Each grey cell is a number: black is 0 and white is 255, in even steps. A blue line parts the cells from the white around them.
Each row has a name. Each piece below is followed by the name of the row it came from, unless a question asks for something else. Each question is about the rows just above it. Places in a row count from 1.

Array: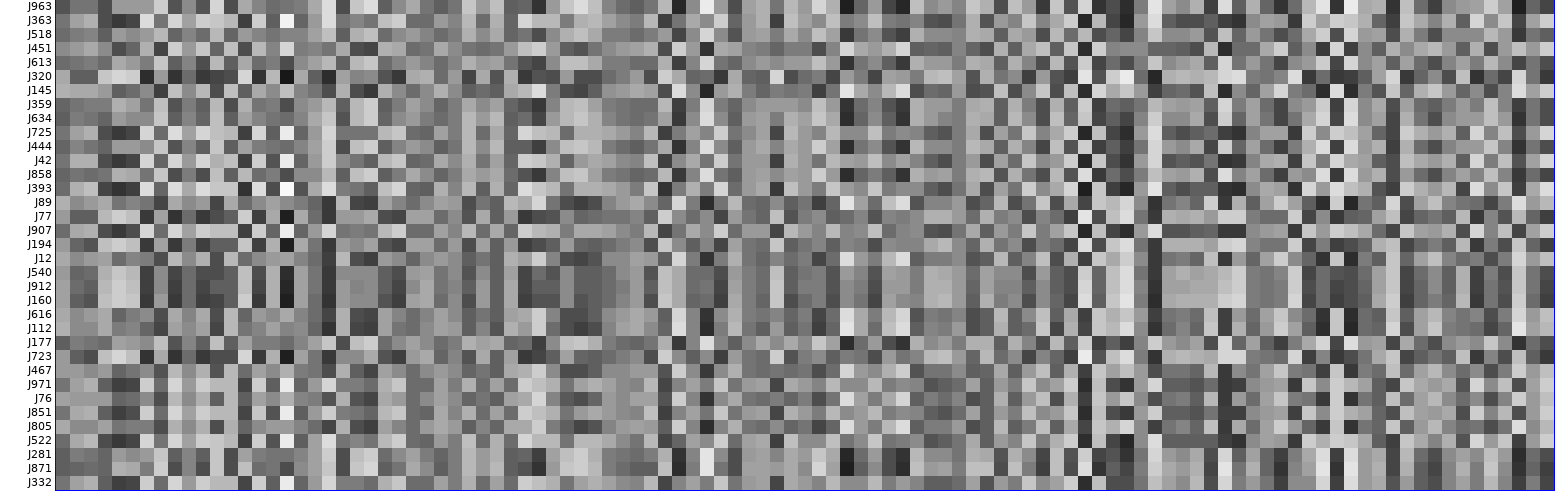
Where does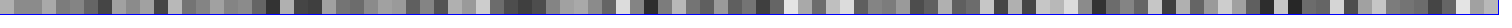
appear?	J112
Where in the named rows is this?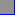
J145, 40
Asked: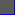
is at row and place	J76, 37

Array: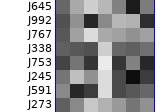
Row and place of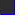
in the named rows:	J992, 7
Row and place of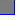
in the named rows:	J645, 7
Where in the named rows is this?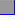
J273, 5

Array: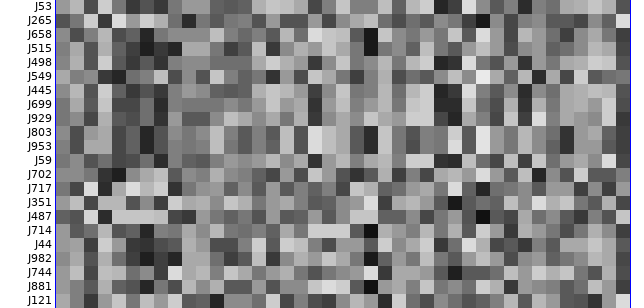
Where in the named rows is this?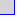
J487, 3
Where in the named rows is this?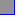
J717, 11
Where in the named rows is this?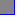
J498, 1
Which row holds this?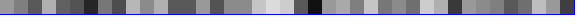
J881
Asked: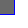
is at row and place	J658, 14
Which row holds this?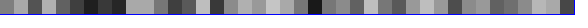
J515
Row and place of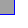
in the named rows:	J44, 2

